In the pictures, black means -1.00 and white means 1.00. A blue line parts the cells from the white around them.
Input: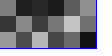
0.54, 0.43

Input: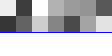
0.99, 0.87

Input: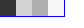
0.93, 0.65

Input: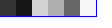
0.94, 0.65

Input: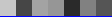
0.56, 0.28

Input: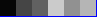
0.59, 0.42

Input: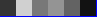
0.63, 0.16

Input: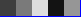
0.73, 0.18
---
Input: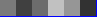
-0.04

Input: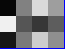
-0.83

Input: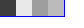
-0.52

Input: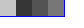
0.55

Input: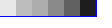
0.81

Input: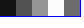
-0.85
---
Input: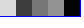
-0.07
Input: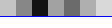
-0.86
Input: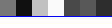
0.51
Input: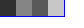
-0.30
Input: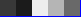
0.87
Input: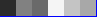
-0.17
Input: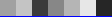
-0.54
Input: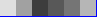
-0.52
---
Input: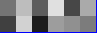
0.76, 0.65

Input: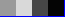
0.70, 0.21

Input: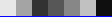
0.81, 0.51

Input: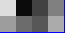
0.73, 0.34

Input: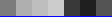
0.60, 0.49

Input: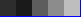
0.49, 0.10

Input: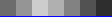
0.61, 0.38
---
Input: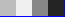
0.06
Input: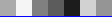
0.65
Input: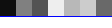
0.60
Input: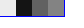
-0.24
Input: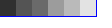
0.46
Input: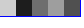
0.24
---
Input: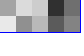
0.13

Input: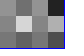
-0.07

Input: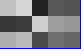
0.46

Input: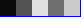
-0.35

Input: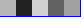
-0.74

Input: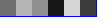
0.13

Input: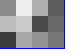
-0.54
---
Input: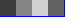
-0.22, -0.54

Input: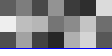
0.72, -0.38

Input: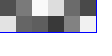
-0.43, 0.78

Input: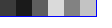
0.53, -0.54

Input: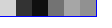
0.14, 0.67

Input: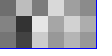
0.09, -0.08
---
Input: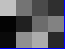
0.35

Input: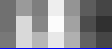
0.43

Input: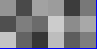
-0.58

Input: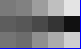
0.12

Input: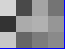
-0.03

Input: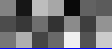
-0.46

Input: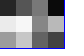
-0.22

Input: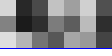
-0.09
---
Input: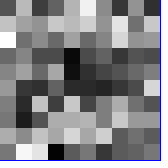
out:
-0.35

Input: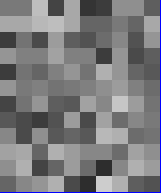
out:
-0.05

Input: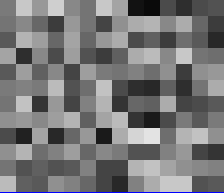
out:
-0.04

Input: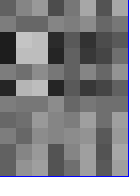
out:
-0.24

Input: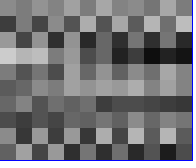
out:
0.09
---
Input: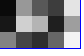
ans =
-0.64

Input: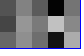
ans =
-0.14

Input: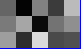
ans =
0.71

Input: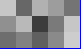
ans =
-0.25

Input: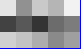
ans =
0.36

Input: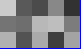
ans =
0.33
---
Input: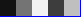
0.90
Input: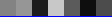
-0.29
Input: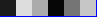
-0.96
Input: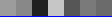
-0.33
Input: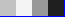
0.91
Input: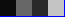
-0.19
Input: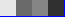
-0.18
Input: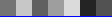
0.72
